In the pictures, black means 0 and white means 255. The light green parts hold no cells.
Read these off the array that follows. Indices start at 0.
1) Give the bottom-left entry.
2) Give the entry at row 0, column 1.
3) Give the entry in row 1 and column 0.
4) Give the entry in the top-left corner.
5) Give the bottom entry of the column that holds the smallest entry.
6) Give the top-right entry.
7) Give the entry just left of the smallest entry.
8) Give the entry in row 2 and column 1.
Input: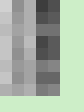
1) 175
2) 144
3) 197
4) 209
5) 123
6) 79
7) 175
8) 163

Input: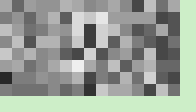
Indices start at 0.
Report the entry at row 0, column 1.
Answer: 103
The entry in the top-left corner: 168
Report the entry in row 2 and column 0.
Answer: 191
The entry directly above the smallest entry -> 157
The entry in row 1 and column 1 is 147
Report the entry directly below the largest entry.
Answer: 179
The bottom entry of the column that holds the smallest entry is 125
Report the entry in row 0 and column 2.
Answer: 157
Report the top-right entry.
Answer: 168
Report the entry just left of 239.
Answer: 200
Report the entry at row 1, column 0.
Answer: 125
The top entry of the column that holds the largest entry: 168
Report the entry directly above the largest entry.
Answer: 71
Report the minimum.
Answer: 40
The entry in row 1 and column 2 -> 103
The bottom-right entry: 113
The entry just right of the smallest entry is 125

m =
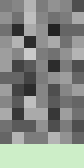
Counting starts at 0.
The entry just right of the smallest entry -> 101
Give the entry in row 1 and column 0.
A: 146
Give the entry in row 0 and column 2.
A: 180
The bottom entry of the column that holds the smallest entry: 180
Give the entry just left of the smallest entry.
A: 146
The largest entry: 202
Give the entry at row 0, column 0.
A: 124
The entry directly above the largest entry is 44
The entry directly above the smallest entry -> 113
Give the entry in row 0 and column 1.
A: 134
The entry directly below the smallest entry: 170
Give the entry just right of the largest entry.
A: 124
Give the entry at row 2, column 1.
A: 44
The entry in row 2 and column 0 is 113
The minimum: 35
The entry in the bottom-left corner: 101
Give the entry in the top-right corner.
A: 78

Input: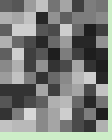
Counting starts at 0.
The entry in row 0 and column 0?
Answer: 95
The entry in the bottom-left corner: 194
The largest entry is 216
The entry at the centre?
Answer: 51
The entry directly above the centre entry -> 30
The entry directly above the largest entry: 74
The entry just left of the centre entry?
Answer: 146
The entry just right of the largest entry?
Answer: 137
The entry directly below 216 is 185
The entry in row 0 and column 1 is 86
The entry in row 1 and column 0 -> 176
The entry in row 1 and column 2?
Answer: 194
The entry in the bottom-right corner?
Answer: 176
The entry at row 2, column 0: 95
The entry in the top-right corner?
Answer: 116
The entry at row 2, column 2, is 206
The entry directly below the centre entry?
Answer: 105
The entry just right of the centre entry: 74
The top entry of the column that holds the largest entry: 156

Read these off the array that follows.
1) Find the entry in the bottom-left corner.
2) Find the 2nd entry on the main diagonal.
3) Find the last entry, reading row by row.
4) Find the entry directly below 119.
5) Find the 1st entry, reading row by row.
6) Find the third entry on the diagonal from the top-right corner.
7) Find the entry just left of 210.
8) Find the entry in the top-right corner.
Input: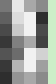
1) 46
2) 220
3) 138
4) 96
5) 119
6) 201
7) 241
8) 138

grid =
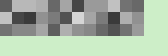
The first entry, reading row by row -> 94
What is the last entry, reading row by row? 154
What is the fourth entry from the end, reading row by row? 104
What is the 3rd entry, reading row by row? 184
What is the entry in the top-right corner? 104
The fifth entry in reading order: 104
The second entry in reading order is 184

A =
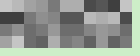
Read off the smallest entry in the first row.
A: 63
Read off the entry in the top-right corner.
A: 197
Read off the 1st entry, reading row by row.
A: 197
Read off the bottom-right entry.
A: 121
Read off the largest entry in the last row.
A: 197
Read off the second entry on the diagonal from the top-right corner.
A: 185
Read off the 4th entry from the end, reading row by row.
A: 98
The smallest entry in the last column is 75
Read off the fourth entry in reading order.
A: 152
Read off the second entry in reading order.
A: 185

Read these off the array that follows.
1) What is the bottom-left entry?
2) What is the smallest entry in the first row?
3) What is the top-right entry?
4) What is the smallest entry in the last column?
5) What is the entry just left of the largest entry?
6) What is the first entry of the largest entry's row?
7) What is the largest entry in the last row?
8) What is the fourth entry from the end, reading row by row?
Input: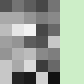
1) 199
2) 71
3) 116
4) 17
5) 230
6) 188
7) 208
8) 37
